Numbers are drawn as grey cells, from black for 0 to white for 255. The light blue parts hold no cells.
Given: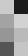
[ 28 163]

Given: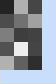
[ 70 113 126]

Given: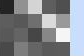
[ 79 218  70 125]

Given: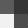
[ 53 241]

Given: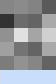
[ 90 100 225 160]

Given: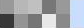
[153 232]
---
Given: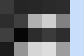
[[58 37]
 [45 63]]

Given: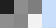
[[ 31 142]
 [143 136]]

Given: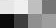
[[230 239]
 [ 11  62]]

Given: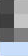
[[ 75 183]
 [ 62 198]]

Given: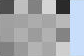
[[ 78 191]
 [160 162]]

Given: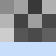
[[139 162]
 [181  67]]

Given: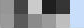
[[150  68]
 [154  91]]

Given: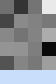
[[112  52]
 [ 69 138]]
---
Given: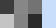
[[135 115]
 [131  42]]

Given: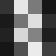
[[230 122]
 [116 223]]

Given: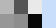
[[ 85 233]
 [142   8]]

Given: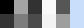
[[164  50]
 [125  75]]

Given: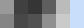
[[64 53]
 [72 81]]

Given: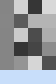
[[210  54]
 [ 91 180]]
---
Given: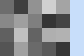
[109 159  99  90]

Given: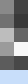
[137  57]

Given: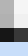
[180 240]

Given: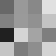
[104 154 164 211]

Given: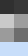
[ 48 157]

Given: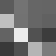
[ 91 114  81 124]

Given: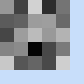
[151  97 187  72 207]

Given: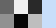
[101   6]
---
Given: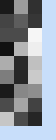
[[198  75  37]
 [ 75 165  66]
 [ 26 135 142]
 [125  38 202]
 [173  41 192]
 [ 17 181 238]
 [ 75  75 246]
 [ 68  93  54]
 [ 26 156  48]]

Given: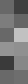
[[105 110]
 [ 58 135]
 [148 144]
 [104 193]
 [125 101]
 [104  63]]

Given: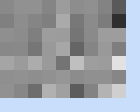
[[145 135 109 177 160  92 131 179 207]
 [143 145 142 145 150 140 144 144 134]
 [165 155 172 154 116 191 158 156 226]
 [136 137 118 153 167 101 133 153 126]
 [143 140 127 157 156 117 138 157 157]
 [128 141 133 127 170 120 139 124  46]
 [137 145 145 133 156 141 144 131  89]]

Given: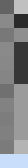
[[123 180]
 [128 155]
 [125 155]
 [130 155]
 [112 155]
 [133  55]
 [136  55]
 [138  55]
 [120 142]
 [138  42]
 [ 99 192]]

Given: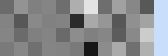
[[122 135 112 133 131 122  22 140 170 112 176]
 [133 107 128 132 106 141 128 134  92 137 204]
 [131  87 137 129 131  43 169 150  87 144 163]
 [107 147 128 133 110 174 227 110 161 135  88]]

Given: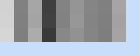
[[214 127 172  57 136 146 133 126 164]
 [211 128 164  65 130 151 132 127 162]
 [210 129 166  63 131 149 133 128 165]]

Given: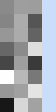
[[ 23 215 162]
 [151 160 228]
 [254 184 120]
 [ 70 159  58]
 [103 139 222]
 [151 171  99]
 [133 172  85]
 [138 158 157]]

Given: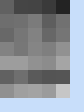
[[144 159 163 155 198]
 [ 97 111  90  84  85]
 [157 157 145 140 165]
 [130 119 133 127 145]
 [104 118 130 103 117]
 [110 112 123  94 113]
 [ 97  69  68  58  35]]

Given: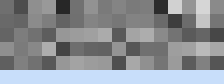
[[ 95 128 113  88 151 163 156 153  79 168 144 117 155  92 129  85]
 [143 123 136 173  68 110 100  98 148  86 112 111 158 162 186 167]
 [100 125 113  93 151 156 160 171  89 164 173 138 115  90 101  71]
 [105 101 139 126  99 112 132 126 119 131 130 106  61 108 197 117]
 [111  77 143 153  39 113 146 122 132 122 125  44 209 149 214 138]]
